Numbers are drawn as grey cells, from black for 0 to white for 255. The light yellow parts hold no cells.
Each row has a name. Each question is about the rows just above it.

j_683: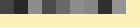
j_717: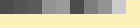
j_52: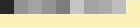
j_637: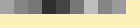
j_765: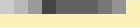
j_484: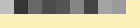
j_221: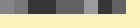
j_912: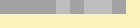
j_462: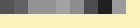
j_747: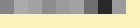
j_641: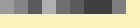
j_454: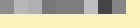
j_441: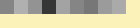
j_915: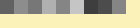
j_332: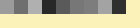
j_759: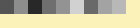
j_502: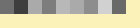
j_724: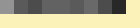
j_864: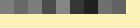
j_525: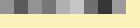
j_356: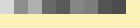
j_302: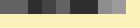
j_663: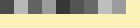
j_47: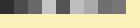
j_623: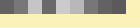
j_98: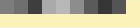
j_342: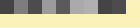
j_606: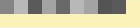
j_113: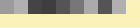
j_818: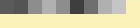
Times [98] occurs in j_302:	3
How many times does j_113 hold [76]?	0
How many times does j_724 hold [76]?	2
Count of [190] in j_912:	3

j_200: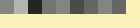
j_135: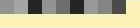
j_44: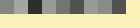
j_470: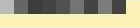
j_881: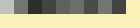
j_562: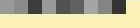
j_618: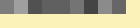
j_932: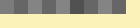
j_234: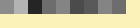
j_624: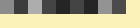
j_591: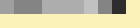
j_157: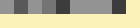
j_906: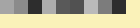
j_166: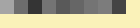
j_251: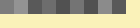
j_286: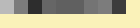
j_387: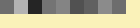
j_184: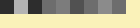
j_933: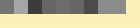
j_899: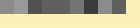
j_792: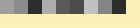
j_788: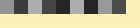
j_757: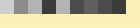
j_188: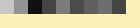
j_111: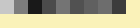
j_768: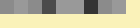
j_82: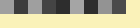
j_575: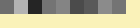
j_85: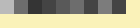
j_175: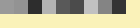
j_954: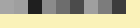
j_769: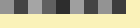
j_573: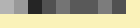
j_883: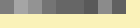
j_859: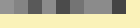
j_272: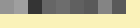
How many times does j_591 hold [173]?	3
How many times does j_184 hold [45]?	2
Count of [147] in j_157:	5
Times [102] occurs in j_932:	4
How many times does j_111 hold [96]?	1
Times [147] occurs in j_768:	0
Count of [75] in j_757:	2

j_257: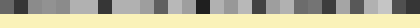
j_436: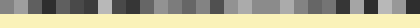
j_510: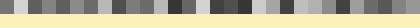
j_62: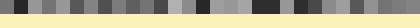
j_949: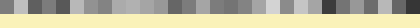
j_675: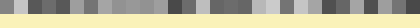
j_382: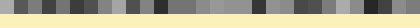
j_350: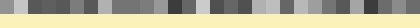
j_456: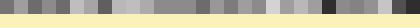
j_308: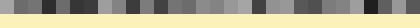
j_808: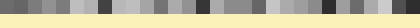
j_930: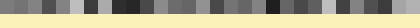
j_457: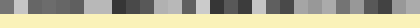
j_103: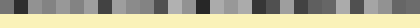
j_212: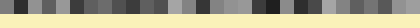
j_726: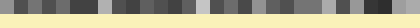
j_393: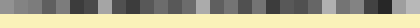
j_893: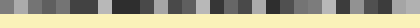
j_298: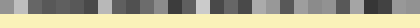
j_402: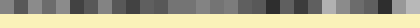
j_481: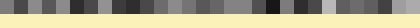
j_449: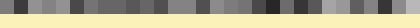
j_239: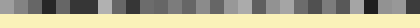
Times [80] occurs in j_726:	7
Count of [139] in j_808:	3
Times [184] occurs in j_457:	3

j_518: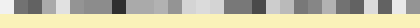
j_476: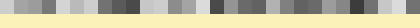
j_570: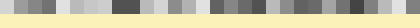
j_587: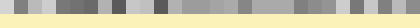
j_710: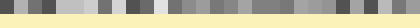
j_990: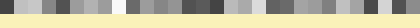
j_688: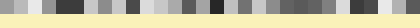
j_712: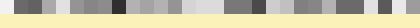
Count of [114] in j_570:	2
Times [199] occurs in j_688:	4

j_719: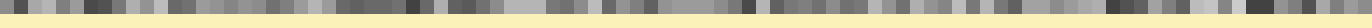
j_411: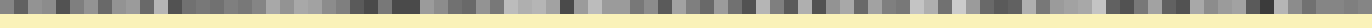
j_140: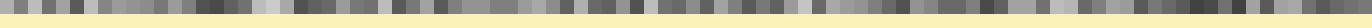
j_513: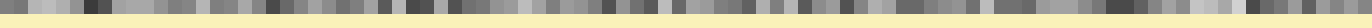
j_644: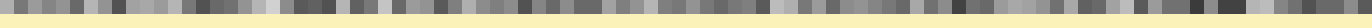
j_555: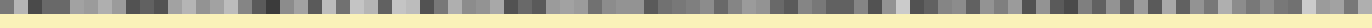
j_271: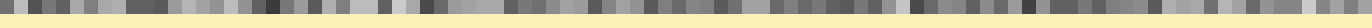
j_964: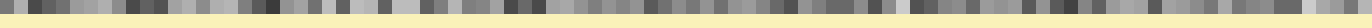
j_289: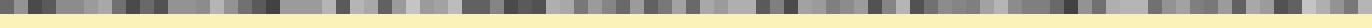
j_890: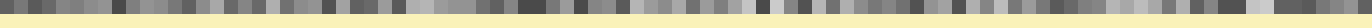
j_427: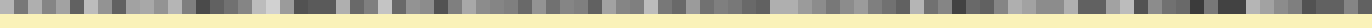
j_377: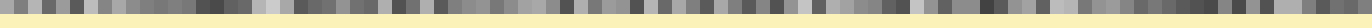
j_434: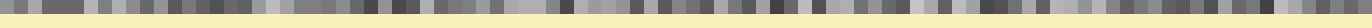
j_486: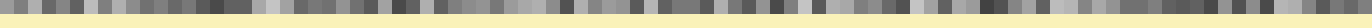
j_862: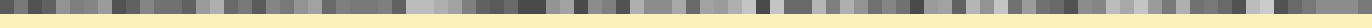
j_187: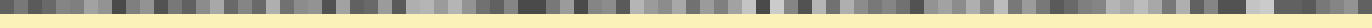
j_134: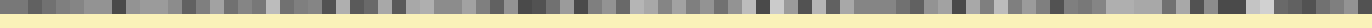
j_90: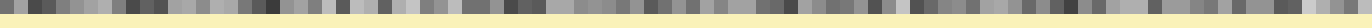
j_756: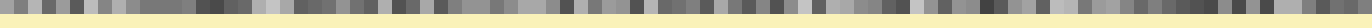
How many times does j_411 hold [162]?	7
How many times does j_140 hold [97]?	7
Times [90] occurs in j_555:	7

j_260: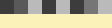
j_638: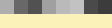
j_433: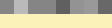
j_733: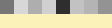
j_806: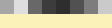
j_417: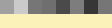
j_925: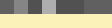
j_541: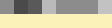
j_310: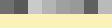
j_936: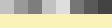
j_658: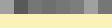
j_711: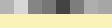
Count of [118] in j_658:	3
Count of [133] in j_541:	0
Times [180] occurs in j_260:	0
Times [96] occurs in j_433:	1
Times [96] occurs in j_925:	3
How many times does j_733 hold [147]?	1
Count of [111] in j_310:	1

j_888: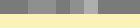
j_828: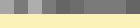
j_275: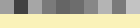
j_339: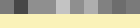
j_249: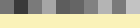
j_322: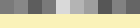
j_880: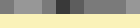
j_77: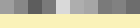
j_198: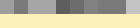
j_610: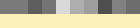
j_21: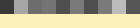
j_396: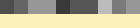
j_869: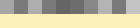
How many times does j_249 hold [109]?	0
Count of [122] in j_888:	6
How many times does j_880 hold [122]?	5

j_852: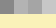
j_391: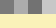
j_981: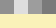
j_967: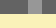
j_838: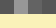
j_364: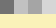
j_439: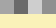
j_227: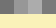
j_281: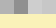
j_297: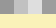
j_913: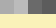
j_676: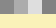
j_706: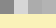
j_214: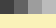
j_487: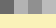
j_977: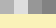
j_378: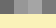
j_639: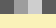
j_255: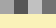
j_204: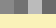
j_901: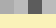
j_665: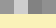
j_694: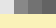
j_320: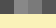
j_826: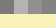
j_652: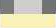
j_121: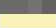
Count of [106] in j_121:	2
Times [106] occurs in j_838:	0
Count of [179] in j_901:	0
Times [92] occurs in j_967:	0
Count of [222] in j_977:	1

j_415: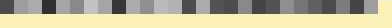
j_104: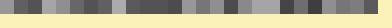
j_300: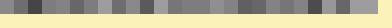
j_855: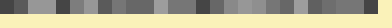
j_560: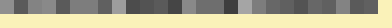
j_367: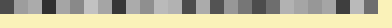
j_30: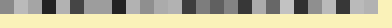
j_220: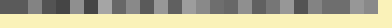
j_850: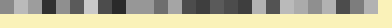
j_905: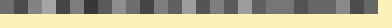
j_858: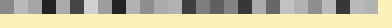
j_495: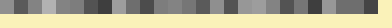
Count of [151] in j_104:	2
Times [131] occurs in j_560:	2
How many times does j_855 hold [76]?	0
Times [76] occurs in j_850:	4
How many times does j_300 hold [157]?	4
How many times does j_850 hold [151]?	2
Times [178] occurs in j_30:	4

